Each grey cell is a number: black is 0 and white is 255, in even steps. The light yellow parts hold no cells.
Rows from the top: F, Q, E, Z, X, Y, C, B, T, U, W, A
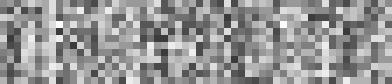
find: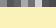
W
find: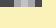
U

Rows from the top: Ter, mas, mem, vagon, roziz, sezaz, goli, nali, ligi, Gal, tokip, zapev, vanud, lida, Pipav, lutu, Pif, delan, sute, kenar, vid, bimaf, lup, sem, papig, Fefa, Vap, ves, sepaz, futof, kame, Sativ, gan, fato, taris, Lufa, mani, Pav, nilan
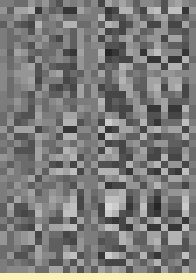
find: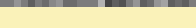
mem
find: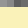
goli
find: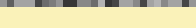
sute
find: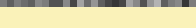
Sativ

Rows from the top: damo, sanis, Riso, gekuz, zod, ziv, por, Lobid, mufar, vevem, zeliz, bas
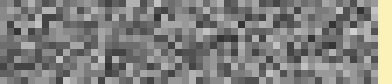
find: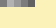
zeliz
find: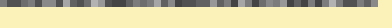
Lobid
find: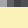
Riso

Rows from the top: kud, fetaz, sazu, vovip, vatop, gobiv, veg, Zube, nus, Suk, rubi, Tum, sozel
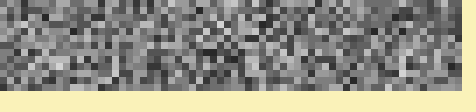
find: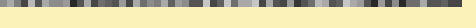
vatop
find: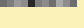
fetaz

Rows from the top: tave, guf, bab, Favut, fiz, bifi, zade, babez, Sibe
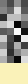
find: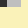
bab
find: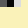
Sibe
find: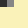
babez
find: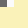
fiz
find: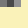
tave
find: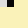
Favut

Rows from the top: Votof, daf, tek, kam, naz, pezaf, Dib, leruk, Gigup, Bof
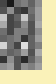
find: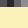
Gigup
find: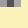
leruk
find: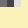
Dib
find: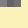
leruk
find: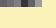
pezaf
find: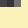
daf

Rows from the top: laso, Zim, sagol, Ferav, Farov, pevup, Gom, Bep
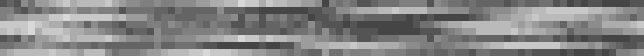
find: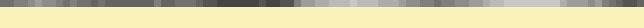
Gom
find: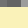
Bep
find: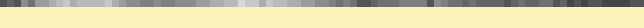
pevup

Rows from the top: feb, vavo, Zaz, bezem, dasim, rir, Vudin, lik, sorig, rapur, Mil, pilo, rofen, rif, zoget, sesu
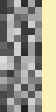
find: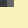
feb
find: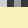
Vudin

